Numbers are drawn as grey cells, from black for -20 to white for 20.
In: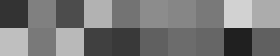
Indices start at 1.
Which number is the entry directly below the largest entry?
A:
-15
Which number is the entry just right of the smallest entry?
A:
-5
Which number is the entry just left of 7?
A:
13
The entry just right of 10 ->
-1
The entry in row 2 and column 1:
10
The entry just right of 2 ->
1

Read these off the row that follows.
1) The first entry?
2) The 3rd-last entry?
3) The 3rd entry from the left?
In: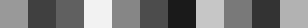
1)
4
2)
-1
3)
-5

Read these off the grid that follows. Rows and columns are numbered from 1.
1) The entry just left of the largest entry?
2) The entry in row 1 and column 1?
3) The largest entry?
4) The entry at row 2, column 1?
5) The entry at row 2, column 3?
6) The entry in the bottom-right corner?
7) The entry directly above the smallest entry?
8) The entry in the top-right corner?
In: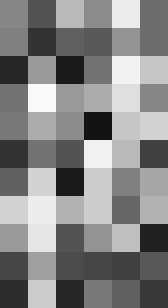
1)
-2
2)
1
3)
19
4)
0
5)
-5
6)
-11
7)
7
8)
-3

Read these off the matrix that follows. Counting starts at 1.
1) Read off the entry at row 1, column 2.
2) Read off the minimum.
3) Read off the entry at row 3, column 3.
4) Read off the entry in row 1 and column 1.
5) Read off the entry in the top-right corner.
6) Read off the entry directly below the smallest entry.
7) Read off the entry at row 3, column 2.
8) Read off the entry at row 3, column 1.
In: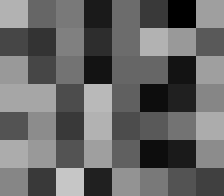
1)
-4
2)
-20
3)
-2
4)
8
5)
5
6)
4
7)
-9
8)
4

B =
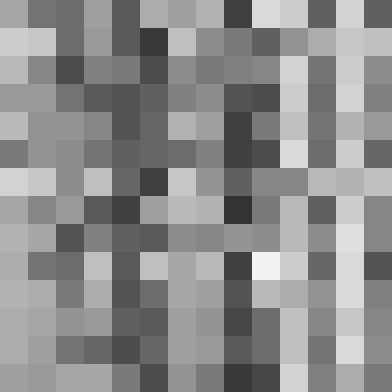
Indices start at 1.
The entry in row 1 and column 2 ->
-2
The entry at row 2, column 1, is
12
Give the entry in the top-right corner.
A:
-5
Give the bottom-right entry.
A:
-1
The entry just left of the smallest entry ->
8
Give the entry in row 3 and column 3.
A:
-8
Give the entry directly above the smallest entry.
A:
-5
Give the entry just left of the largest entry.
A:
-10
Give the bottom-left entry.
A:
5
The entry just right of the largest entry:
12
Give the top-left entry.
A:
6
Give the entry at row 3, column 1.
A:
9
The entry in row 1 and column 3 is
-3
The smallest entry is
-12
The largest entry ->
18

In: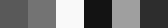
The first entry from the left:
-6
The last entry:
-13
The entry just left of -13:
5

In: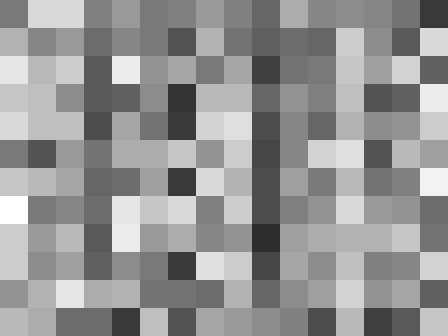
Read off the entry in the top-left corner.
-1
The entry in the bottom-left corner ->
9
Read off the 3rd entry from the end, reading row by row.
-10
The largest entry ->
20
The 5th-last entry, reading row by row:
-8
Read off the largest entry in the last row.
11
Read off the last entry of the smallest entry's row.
-2
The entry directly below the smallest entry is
-9
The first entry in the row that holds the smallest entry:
12
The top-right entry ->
-11
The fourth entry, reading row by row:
0
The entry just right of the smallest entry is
5
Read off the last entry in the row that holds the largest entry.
-3
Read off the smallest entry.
-13
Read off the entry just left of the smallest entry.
3
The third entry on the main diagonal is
12
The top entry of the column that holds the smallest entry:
-4
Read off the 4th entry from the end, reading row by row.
9
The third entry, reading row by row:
14
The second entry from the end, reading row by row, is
-6
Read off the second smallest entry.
-12
